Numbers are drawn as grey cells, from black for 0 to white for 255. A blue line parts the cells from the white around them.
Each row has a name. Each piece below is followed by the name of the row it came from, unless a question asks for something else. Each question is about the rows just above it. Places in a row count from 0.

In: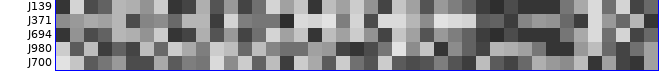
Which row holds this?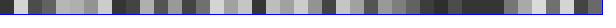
J139
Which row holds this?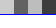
J700

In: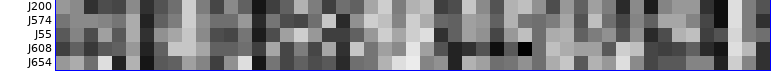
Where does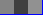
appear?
J654
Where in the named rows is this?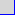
J55, 48
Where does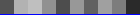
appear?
J200
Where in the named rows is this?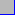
J608, 49
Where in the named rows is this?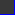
J608, 2
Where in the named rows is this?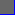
J574, 27

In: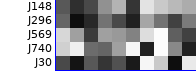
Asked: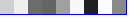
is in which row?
J740
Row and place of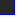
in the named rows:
J296, 2

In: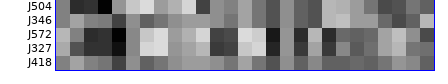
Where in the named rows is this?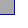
J327, 0
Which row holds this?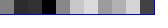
J572
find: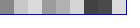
J572
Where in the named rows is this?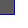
J327, 21
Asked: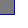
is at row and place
J346, 3

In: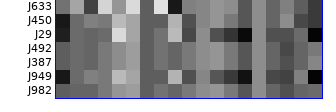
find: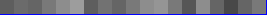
J492
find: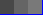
J492

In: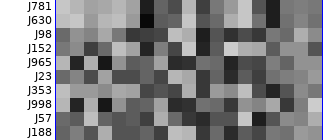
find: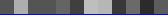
J188
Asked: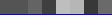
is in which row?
J188
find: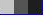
J781

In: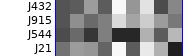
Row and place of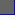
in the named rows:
J21, 3
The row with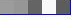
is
J21

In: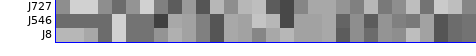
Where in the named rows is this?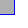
J8, 8
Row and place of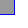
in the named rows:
J727, 9
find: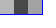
J546
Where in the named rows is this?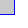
J727, 27
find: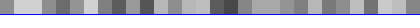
J727
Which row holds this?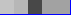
J546
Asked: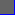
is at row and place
J546, 20

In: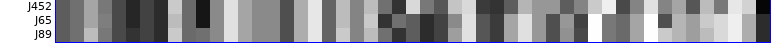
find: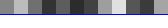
J89
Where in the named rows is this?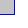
J452, 28
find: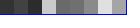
J89
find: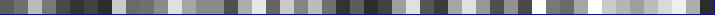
J89
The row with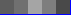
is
J65
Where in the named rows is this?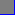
J65, 3
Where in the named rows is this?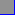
J89, 36

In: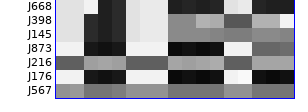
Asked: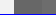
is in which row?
J873
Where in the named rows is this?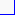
J176, 13
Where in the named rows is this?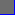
J873, 16
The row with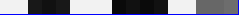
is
J873

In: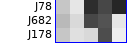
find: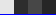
J78
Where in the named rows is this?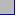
J682, 0
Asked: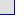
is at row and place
J178, 1
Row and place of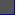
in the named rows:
J682, 3
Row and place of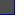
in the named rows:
J178, 3

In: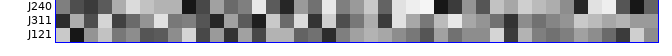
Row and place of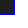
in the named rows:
J311, 14
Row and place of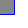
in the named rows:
J311, 35

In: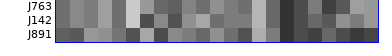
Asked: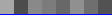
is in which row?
J891
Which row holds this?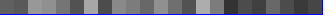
J891
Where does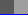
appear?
J763
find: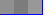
J142
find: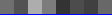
J891
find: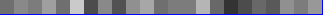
J142
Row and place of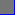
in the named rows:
J891, 4

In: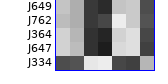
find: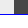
J334
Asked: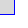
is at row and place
J647, 4
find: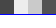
J762
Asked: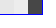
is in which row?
J334
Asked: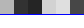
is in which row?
J364

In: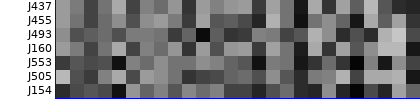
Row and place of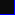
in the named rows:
J493, 10
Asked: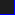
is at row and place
J160, 17
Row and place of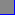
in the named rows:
J154, 9
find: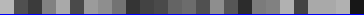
J505
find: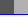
J493
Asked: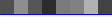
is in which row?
J505

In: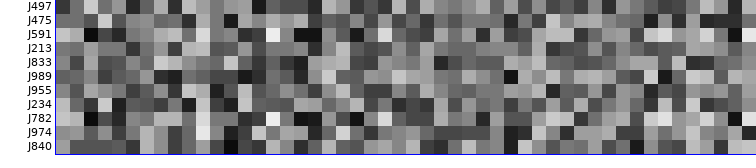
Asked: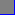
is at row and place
J213, 30
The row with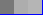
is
J989

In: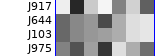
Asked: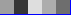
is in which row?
J975
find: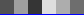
J975
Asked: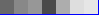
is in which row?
J644

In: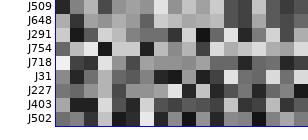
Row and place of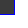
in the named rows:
J509, 16
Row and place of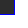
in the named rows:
J502, 5
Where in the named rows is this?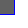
J648, 6
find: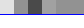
J718
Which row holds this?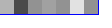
J509
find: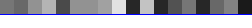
J227
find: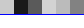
J291

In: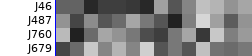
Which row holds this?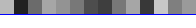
J760
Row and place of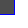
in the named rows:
J760, 6
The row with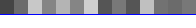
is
J679
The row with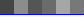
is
J487
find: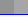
J46
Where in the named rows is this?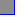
J487, 2

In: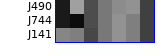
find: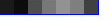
J744
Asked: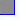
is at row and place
J490, 4

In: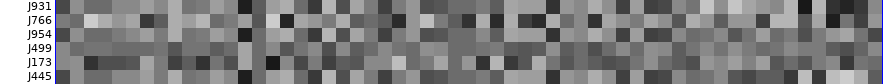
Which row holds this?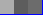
J766
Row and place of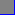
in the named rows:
J173, 49
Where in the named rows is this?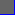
J499, 57

